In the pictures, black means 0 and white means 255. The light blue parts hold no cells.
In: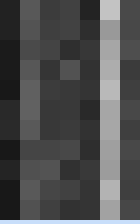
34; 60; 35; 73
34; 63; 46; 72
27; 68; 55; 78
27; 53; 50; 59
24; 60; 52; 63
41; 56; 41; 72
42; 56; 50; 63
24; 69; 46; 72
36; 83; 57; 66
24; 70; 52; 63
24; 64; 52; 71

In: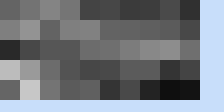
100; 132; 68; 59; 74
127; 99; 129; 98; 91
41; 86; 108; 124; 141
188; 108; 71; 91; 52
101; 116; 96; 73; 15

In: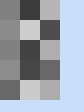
128; 181
139; 78
129; 174
140; 104
104; 172

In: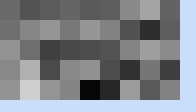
105; 91; 89; 137; 99
111; 149; 150; 81; 94
147; 64; 77; 132; 138
136; 74; 145; 49; 62
148; 149; 6; 155; 130

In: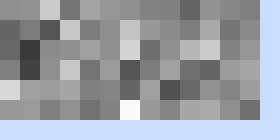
143; 201; 164; 143; 128; 146; 127
102; 85; 124; 195; 139; 169; 138
103; 139; 160; 211; 144; 203; 150
128; 143; 116; 85; 161; 101; 166
216; 157; 128; 102; 81; 146; 158
152; 128; 114; 250; 132; 170; 112

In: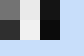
115; 20
47; 11

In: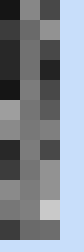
21; 72
60; 146
40; 72
40; 35
21; 72
158; 90
138; 127
40; 72
60; 146
138; 146
119; 201
60; 109
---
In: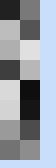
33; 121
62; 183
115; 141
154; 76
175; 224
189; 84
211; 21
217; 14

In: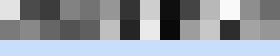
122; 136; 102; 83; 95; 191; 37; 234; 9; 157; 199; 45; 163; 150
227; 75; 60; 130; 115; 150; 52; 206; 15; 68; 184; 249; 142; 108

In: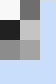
33; 196
140; 163
248; 110

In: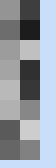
90; 205
102; 129
109; 28
148; 62
156; 192
164; 48
177; 135
185; 55

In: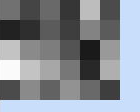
34; 46; 91; 62; 131; 91
75; 138; 98; 146; 105; 62
113; 69; 105; 54; 189; 75
195; 138; 125; 83; 26; 153
250; 195; 167; 119; 40; 175

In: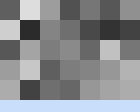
87; 164; 125; 138; 103; 193; 118
95; 221; 157; 81; 118; 87; 144
157; 199; 95; 125; 132; 151; 179
172; 66; 111; 103; 151; 164; 172
207; 43; 132; 111; 73; 51; 66

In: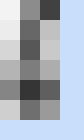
133; 53; 95
180; 125; 173
207; 111; 154
214; 87; 201
236; 103; 193
243; 140; 65
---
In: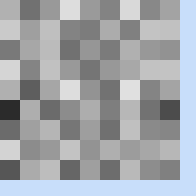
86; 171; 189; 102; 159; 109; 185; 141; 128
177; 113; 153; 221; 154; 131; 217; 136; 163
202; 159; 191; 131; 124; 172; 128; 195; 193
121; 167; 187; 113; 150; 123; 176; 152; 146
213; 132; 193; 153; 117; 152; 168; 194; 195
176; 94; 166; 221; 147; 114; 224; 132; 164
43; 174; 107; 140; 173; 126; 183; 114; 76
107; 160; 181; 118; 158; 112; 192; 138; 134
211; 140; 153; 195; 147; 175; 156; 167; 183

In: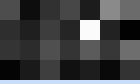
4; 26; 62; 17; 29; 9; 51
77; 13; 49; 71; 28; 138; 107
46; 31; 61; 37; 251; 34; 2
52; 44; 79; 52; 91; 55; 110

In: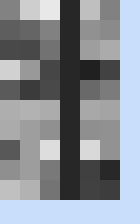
192; 178; 116; 39; 65; 61
130; 206; 232; 39; 191; 129
94; 101; 129; 39; 145; 138
73; 72; 114; 39; 158; 171
209; 153; 70; 39; 32; 66
90; 59; 73; 39; 105; 123
174; 178; 172; 39; 168; 164
171; 158; 144; 39; 143; 145
88; 158; 221; 39; 217; 146
143; 157; 121; 39; 64; 40

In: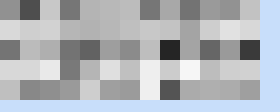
191; 136; 143; 154; 206; 159; 155; 239; 84; 171; 175; 172; 159
145; 78; 200; 118; 180; 184; 188; 118; 168; 115; 154; 146; 194
217; 207; 210; 182; 178; 183; 191; 200; 195; 164; 206; 225; 216
116; 187; 175; 115; 98; 158; 139; 190; 37; 164; 102; 154; 58
216; 216; 233; 121; 181; 223; 192; 238; 204; 246; 189; 207; 209

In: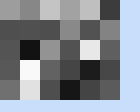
112; 225; 78; 22; 68; 91
157; 135; 196; 162; 191; 60
79; 80; 78; 137; 82; 131
84; 18; 147; 82; 232; 95
88; 249; 98; 69; 28; 71

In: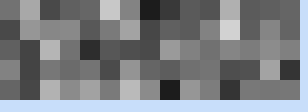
101; 71; 178; 139; 162; 122; 186; 139; 28; 150; 125; 52; 120; 118; 119
114; 168; 73; 96; 102; 200; 131; 28; 57; 90; 83; 176; 91; 95; 101
73; 150; 135; 137; 88; 122; 163; 71; 96; 91; 130; 210; 93; 133; 100
96; 68; 181; 114; 45; 87; 79; 74; 154; 129; 113; 133; 124; 140; 128
130; 68; 119; 107; 116; 75; 148; 101; 93; 112; 116; 78; 81; 163; 52

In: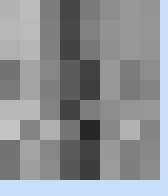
117; 158; 139; 88; 61; 155; 127; 140
179; 188; 125; 71; 123; 141; 152; 148
183; 186; 127; 73; 129; 146; 151; 149
176; 182; 128; 67; 120; 144; 152; 147
115; 164; 134; 91; 66; 152; 125; 141
122; 163; 127; 91; 63; 152; 121; 132
183; 184; 131; 67; 126; 141; 149; 150
196; 131; 175; 117; 38; 136; 178; 132
115; 163; 134; 91; 66; 153; 128; 136
